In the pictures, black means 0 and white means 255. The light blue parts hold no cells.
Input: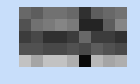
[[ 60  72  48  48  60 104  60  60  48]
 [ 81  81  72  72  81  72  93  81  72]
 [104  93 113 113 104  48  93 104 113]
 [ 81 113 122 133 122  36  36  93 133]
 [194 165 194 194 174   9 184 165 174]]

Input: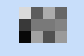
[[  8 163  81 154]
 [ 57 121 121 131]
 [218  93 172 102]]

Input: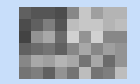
[[ 96  85  85  76 135 199 159 180 180]
 [116 126  96 147 116 189 116 126 189]
 [ 96 107 116  96 135 168 135 159 147]
 [ 76  96 126  85 189 199 199 180 189]
 [135 168 159 180 168 116 168 107 147]
 [ 67 147 168 107 209 147 209 135 135]]

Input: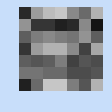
[[147  53  53  32  41 137  20]
 [ 94  85  94 125  65  85  76]
 [116 116 106 106  76  76  85]
 [ 94 125 137 125 116 147  94]
 [ 53 156 178 178 137  65 167]
 [ 41 156 188 198 137 106 178]
 [ 32 106 198 198 125  85 178]]

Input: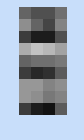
[[ 60  28  18  91]
 [ 60  28  28  80]
 [ 60  39  48  91]
 [142 100  69 131]
 [100  80  80 111]
 [100 111 111 120]
 [151 142 120 131]
 [151 151 131 142]
 [172 194 183 162]]

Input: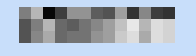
[[126 182   7  61 147 147  93  83 159  51 135  61  51]
 [ 83 135 170 105 115 115 147 159 202 221 170 221 211]
 [ 83 126 182 105  93 115 135 159 193 232 182 221 211]]

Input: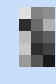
[[153  86  24]
 [200  45  65]
 [188  74  96]
 [223 130 141]
 [ 45 108 176]]

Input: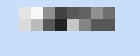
[[219 187  88  34 198 133  88  88]
 [228 248 144  66  88  98 144 110]]
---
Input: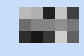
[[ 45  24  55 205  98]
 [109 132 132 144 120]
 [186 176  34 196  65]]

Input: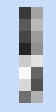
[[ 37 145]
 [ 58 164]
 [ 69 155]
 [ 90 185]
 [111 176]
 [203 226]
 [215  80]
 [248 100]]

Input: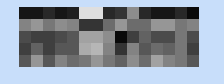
[[ 22  22  40  22  31 223 223  40  52 141  40  22  22  40  10]
 [ 63  98  63  87  87 171 182 131  52 131  87 108  98 119  63]
 [ 75  63  63  75  87 162 162 141  10  63  98  75  75 119  75]
 [ 87 150  87 131 108 119 150 119  98 141 108 162 131 119  87]
 [131 150 119 141 131  52  52 108 150 108 108 150 150 119 131]]

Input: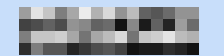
[[ 46 126  86  86  36  56  77  86  66  18  27  27  46  36  18]
 [ 66  77  98  77 147 136  98 107  18 136  27  98  36 157 107]
 [126 197 197 206 167 116 167 188 217 116 197 206 227 188 177]
 [157 227 197 126 167 236 177 217 147 188  98  86 107 147 147]]

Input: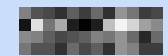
[[ 20 224 118 170  30   2  30 192 244 213 160 138]
 [118  83  83  49 106  72  95  49 148 129  61  61]
 [129  83  72  49  95  61 106  49 148 118  61  72]
 [138 129  95  72  83  95 129 118 148 106  40 106]]

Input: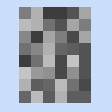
[[ 61 113 187  73 196  83]
 [102 187  93 177  93  93]
 [113 135 177 102  93  83]
 [125 177  61  61  83 165]
 [135  61 165 125  73 165]
 [177  93 102 187 113  73]
 [187 177 113  83 165 125]
 [196 153 144  73 144  83]]

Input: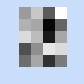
[[ 80 143 231 219]
 [110 167  49 122]
 [155 199  91 254]
 [177 167   6 100]
 [219 188  25 167]]
